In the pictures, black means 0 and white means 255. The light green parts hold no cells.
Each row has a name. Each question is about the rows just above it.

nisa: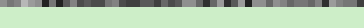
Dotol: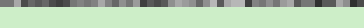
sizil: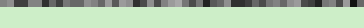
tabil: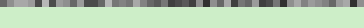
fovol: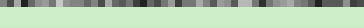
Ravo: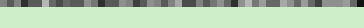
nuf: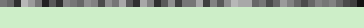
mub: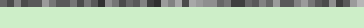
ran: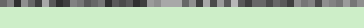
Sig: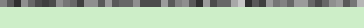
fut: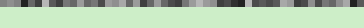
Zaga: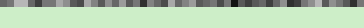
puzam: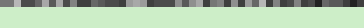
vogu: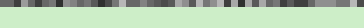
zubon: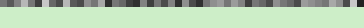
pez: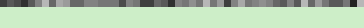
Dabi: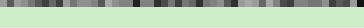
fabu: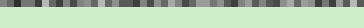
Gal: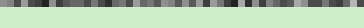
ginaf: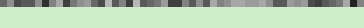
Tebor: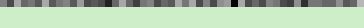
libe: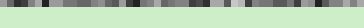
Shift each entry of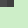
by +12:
[87 75]
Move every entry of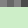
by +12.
[142 115 142  87]
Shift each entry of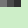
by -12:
[106  63  36]

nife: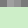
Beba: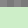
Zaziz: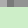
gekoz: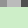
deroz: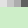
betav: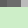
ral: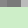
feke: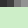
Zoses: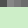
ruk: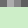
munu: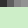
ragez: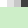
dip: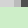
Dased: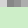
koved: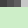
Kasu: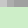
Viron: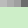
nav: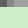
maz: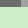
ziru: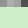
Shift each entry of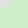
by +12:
[238]
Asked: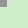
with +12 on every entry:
[159]
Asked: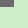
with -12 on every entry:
[96 96]

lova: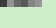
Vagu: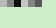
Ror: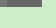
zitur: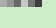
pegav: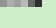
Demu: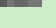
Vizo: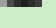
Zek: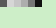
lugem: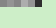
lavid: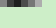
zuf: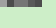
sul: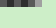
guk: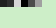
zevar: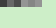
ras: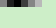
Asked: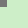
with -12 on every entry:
[106]
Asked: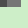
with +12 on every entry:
[ 88 130 130]
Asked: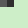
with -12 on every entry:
[77 34]
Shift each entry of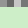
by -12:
[136  92 186 106]

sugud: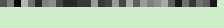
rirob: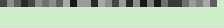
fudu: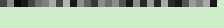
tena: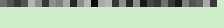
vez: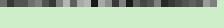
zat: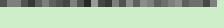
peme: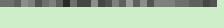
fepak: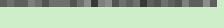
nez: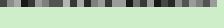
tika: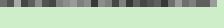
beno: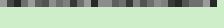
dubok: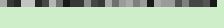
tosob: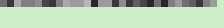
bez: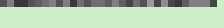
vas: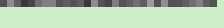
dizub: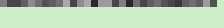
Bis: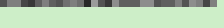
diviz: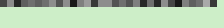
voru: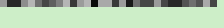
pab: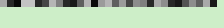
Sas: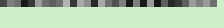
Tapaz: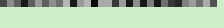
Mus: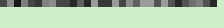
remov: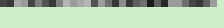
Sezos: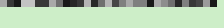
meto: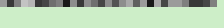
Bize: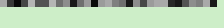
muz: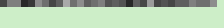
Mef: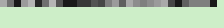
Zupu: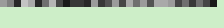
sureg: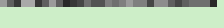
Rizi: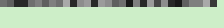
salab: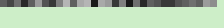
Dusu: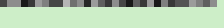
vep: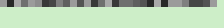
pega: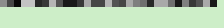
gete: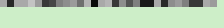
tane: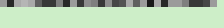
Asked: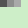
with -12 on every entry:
[ 71 129 157]
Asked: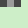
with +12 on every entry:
[ 82 167  82]
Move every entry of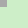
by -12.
[157]
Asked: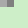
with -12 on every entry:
[157 115]
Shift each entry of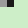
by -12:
[143  13]

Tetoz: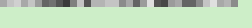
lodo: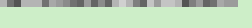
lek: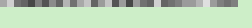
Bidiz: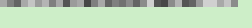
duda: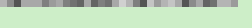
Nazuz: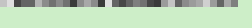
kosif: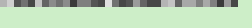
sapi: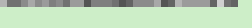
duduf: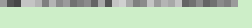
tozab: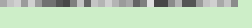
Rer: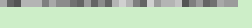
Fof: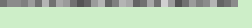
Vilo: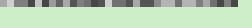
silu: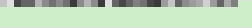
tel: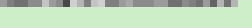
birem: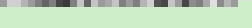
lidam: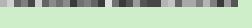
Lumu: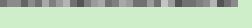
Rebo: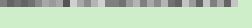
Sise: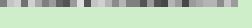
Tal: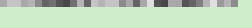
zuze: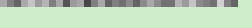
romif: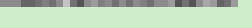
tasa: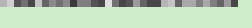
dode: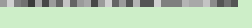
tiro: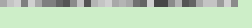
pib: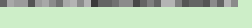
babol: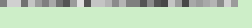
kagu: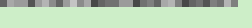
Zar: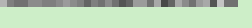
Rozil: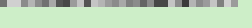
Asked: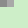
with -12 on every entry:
[127 156]
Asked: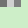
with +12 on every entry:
[125 220 139]

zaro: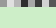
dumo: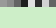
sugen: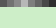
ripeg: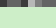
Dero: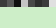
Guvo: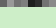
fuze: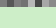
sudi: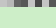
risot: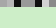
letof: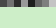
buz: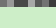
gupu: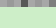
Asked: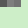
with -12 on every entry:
[ 75 114 102]
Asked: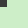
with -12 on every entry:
[47]
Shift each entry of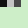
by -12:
[  4 184  60]
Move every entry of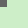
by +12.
[112]
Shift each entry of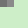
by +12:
[126 150]

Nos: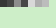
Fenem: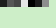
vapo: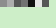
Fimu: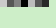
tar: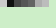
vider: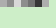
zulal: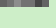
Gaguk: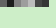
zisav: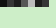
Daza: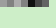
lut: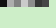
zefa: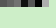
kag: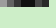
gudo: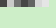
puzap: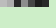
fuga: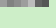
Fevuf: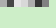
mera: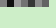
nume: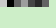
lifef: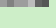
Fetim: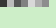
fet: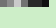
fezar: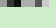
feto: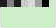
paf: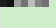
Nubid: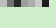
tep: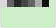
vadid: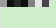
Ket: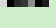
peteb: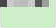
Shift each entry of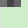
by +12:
[126  82 111]
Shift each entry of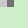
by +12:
[214 126]
